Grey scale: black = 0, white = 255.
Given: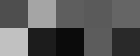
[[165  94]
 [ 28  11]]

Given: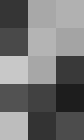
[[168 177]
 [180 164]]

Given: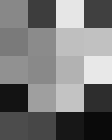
[[ 61 230]
 [139 191]]

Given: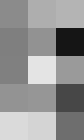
[[174 180]
 [146  21]]

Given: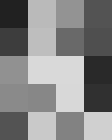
[[186 147]
 [190 105]]

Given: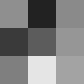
[[ 34 138]
 [ 92 150]]

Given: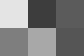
[[ 61  91]
 [168  85]]

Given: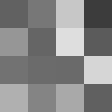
[[119 199]
 [101 222]]
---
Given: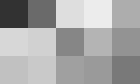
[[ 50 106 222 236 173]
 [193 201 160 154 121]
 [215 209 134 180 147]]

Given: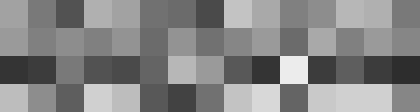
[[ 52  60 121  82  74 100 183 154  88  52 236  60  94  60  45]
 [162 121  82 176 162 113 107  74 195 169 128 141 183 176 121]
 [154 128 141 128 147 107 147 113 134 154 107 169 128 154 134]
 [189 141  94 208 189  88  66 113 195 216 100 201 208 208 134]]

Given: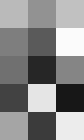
[[112  38 133]
 [165  59 236]
 [126  90 251]
 [186 146 193]
 [ 66 229  23]]

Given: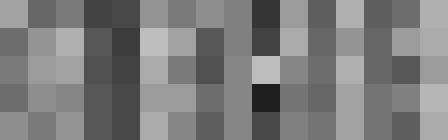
[[162 102 122  66  72 148 122 142 128  53 155  94 176  94 109 176]
 [142 122 148  87  72 170 134  94 134  72 128 116 162 116  94 170]
 [109 142 134  87  72 155 155 109 134  31 116 102 162 116 128 182]
 [109 148 176  87  60 189 162  87 128  66 170 102 148 102 155 170]
 [122 155 162  80  66 170 122  80 134 189 134 109 176 102  87 155]]

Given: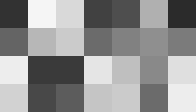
[[237  58  58 229 191 137 223]
 [210  72  92 197 203 107 237]
 [100 183 203 107 129 143 123]
 [ 50 245 217  65  78 176  43]]

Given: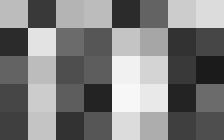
[[188  57 180 188  43  99 204 220]
 [ 99 188  78  93 241 212  57  27]
 [ 63 196  50  86 220 173  63  78]
 [ 70 204  93  35 247 233  35 107]
 [ 43 227 107  86 196 166  50  70]]
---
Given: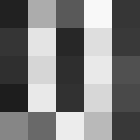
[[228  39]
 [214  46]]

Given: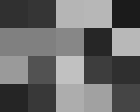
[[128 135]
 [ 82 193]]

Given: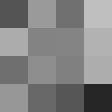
[[131 132]
 [142 128]]

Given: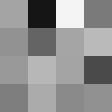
[[100 165]
 [183 164]]

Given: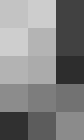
[[180  65]
 [171  45]]

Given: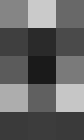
[[ 42  74]
 [ 26 122]]

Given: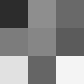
[[134  91]
 [101 244]]
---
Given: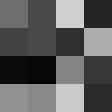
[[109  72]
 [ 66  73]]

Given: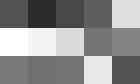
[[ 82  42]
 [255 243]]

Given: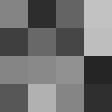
[[132  45]
 [ 63 104]]

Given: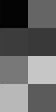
[[  4 101]
 [ 60  57]]

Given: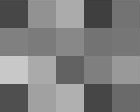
[[ 71 146]
 [128 123]]

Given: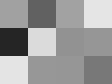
[[161  97]
 [ 37 219]]
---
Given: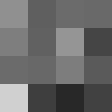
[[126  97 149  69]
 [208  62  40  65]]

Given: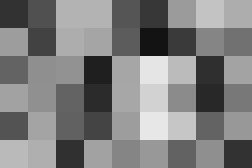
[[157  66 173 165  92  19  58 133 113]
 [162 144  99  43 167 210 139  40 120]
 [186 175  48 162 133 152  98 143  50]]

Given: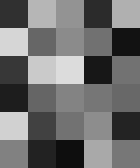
[[214 102 139 113  18]
 [ 29 101 131 118 104]
 [129  34  14 169 119]]

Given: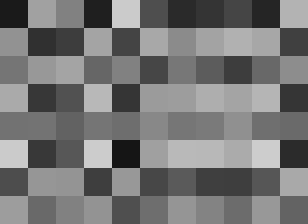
[[146  48  61 164  68 168 139 163 177 167  64]
 [170  55  81 184  53 155 157 174 164 181  53]
 [203  56  87 204  21 160 185 184 171 205  43]
 [157 105 129 147  79 110 149 131 108 152  99]]

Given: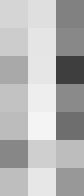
[[204 229 136]
 [194 238 138]
 [135 207 189]]

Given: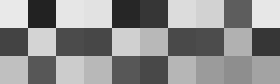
[[ 67 212  75  71 208 184  73  76 177  54]]

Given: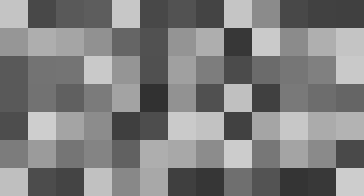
[[150 174 165 145 101  81 148 174  55 202 139 175 196]
 [ 89 114  96 123 163  49 146  80 192  64 121 109 101]
 [124 155 117 132  97 174 168 140 204 119 164 138  73]]
